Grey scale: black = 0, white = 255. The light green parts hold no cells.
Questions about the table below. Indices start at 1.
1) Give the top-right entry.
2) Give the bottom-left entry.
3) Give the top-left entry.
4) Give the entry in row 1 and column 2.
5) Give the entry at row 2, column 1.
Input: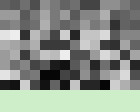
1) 99
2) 27
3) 99
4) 89
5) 155

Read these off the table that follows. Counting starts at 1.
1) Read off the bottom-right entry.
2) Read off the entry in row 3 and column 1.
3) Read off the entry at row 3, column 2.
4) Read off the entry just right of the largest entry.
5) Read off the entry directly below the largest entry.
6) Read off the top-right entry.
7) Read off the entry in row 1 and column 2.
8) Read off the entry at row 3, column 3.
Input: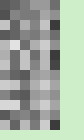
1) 59
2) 195
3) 100
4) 110
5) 110
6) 110
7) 100
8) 175

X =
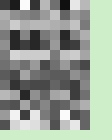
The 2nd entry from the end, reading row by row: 231
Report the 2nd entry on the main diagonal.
144
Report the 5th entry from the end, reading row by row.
184
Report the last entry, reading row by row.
100
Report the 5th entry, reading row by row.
184
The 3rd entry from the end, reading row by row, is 194
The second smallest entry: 27
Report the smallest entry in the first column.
61
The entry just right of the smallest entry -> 231
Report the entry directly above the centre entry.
204
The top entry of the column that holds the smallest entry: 16
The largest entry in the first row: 251
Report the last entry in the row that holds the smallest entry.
184
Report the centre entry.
72
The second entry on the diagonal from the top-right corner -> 154
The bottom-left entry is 81
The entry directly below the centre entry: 100
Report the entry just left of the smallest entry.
112
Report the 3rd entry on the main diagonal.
175

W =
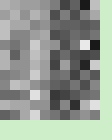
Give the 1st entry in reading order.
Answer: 179
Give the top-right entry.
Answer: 191
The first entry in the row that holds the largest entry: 134
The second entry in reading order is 168
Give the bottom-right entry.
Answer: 125
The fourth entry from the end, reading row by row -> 87
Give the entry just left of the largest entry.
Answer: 116
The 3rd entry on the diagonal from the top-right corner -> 97
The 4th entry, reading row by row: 158
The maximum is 233
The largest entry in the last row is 214
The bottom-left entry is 97
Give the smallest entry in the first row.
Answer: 25
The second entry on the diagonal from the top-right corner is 125
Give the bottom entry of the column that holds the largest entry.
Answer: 146

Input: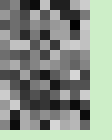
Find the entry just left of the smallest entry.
162
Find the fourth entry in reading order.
12
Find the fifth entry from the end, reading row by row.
31
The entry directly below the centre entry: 21
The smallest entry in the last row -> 12
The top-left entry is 100
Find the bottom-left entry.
132
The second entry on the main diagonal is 110
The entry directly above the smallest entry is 41
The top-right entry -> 204
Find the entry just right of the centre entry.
143
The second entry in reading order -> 132
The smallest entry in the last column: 12
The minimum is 2
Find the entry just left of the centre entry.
132
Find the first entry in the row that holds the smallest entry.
81
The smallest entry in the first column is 71
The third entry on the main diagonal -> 91
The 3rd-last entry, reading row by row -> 172
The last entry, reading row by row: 100
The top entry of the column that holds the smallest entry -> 172
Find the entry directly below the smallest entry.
71
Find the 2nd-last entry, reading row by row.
183
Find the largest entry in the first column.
204
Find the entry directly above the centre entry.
62
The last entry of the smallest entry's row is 204

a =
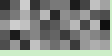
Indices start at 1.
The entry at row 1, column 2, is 100
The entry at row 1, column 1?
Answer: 38
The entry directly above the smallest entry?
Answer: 77
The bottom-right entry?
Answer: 162
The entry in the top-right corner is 162
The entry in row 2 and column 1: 89
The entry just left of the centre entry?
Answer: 68
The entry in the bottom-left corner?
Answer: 77
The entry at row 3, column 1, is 152
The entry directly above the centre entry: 38

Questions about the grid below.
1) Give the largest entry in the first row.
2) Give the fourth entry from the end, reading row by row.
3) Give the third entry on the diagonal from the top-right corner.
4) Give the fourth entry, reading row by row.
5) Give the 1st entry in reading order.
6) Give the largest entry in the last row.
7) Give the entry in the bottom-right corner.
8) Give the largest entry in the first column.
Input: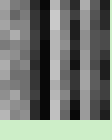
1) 182
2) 8
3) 155
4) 42
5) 164
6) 192
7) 30
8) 182

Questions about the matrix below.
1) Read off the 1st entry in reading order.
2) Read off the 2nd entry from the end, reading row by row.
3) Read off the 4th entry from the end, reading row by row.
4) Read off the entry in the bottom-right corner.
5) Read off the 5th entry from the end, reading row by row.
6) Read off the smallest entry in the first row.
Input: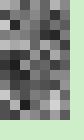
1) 179
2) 158
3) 136
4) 91
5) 158
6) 80

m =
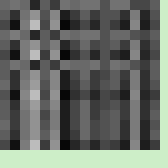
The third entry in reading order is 105
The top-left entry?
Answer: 105
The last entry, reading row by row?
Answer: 59
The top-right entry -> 93
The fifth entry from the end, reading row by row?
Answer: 59
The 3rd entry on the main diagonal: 123
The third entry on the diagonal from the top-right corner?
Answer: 134
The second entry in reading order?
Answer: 114
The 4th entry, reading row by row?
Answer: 38
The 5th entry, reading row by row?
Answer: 93
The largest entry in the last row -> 188
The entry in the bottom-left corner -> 71

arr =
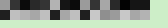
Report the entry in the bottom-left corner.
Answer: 31
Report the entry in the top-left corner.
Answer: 155
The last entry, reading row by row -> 179
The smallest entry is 2
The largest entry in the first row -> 179
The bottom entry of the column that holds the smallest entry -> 200
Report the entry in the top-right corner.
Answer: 21

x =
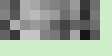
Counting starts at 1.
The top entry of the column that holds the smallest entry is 56
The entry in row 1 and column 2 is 77
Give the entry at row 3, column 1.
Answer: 68
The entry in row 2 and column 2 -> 86
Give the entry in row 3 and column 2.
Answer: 175
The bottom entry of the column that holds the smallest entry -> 21
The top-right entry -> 110
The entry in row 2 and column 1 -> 130
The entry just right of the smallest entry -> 86
